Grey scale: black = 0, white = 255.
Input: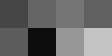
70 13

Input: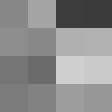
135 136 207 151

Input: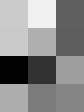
203 175 158

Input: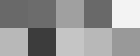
105 60

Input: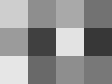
206 64 142

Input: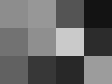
141 143 40

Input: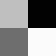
191 251

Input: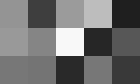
148 133 41

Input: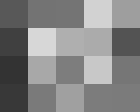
88 215 125 124
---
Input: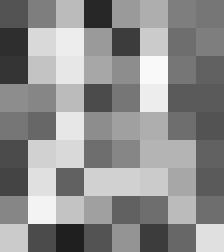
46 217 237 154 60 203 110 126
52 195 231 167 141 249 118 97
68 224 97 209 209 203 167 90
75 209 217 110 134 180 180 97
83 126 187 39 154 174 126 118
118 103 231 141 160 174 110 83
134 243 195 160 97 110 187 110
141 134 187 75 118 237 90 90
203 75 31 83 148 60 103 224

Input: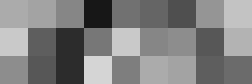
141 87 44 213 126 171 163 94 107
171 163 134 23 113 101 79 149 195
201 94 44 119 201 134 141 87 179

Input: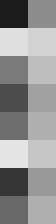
27 141
54 153
76 161
104 175
110 175
122 190
223 210
229 198

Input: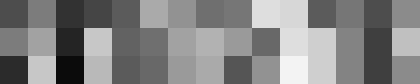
43 199 11 185 91 104 154 170 85 146 243 207 131 63 139
77 124 50 69 91 170 146 111 118 222 215 91 118 77 139
124 162 36 199 98 111 162 178 154 104 222 207 131 63 192

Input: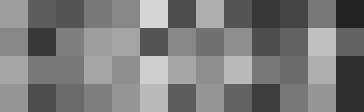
135 56 127 158 165 85 135 113 142 77 99 192 99
150 77 107 127 150 186 93 150 99 62 120 150 49
158 93 85 120 135 213 77 173 85 56 69 120 34
165 120 120 165 142 206 165 142 186 120 107 173 49

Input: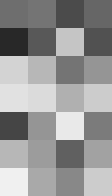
40 88 197 81
69 149 233 123
110 116 75 102
183 156 96 162
211 183 116 149
225 219 176 204
240 169 136 204
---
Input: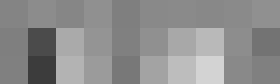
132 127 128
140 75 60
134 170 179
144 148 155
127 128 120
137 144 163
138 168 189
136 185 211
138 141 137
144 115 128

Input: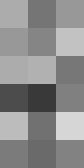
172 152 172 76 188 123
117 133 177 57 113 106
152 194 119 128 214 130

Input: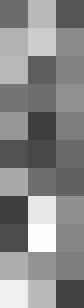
107 177 184 117 152 82 168 62 75 172 239
184 204 94 110 62 73 109 232 254 147 186
85 137 130 144 125 105 97 143 135 126 67

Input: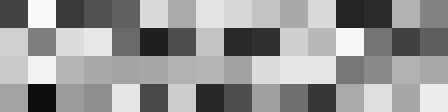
68 208 201 163
249 125 242 13
58 220 183 155
80 231 169 142
97 105 164 228
218 32 167 71
170 77 177 205
227 195 181 39
215 40 161 77
195 48 220 159
169 207 230 110
217 185 230 55
35 246 118 170
43 116 137 222
178 65 178 167
131 95 168 236

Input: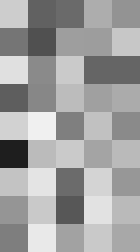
205 117 224 94 210 30 195 149 126
97 80 138 135 240 187 228 201 233
106 158 202 188 127 202 107 87 162
173 157 101 160 193 164 212 226 201
147 199 101 171 138 186 151 186 168

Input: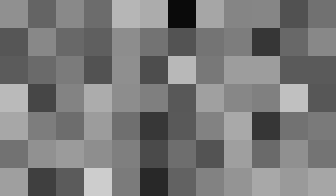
144 86 91 186 167 114 159
100 136 106 70 125 145 63
137 104 123 131 109 155 91
108 95 82 172 156 142 205
182 141 143 141 111 127 123
172 115 77 127 55 74 40
10 83 184 88 89 110 98
166 116 120 160 130 83 130
133 125 157 135 169 159 148
134 54 157 128 54 106 168
81 104 90 192 114 144 154
113 136 90 87 122 116 166

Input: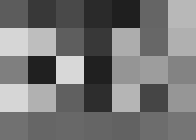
92 214 127 214 113
56 190 32 177 102
73 94 216 96 104
42 56 32 45 101
31 173 149 181 98
101 103 157 69 109
184 176 131 150 117

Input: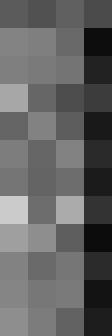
91 131 127 167 101 125 117 203 159 130 133 142
81 127 122 102 130 102 100 109 142 106 119 124
96 105 116 77 93 130 109 171 94 118 122 98
75 13 34 60 25 42 27 51 12 43 19 29
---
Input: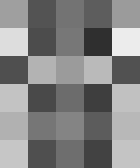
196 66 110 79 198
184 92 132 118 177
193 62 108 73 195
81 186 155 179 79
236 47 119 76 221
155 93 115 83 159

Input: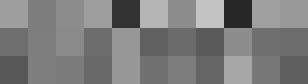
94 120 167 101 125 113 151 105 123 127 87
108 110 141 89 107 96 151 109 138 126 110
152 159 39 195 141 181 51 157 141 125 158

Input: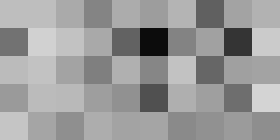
142 155 145 138 165 163 173 143 165 197
212 110 159 175 80 145 158 185 187 154
163 160 102 194 134 176 127 163 194 187
203 52 161 131 12 98 169 194 209 114
178 163 96 180 157 172 132 170 190 190

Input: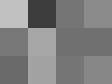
135 117 163 106
112 112 167 120
139 117 60 192

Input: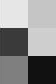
17 126
207 58
197 230

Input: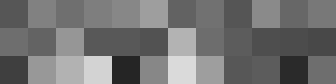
110 42 92 87 158 218 135 37 211 178 152 63
72 76 78 92 109 179 82 88 88 150 99 110
120 103 138 85 113 98 158 135 126 111 129 86

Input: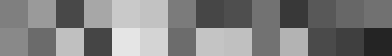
36 63 74 179 114 192 196 108 212 229 69 192 107 137
113 103 88 56 114 78 70 123 194 201 167 72 154 127
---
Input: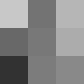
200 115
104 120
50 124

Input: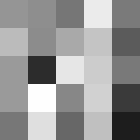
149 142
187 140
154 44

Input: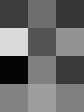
60 110
218 84
5 128

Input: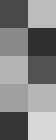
73 188
138 47
180 82

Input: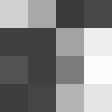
208 168
64 63
82 63

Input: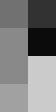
113 50
137 11
137 203
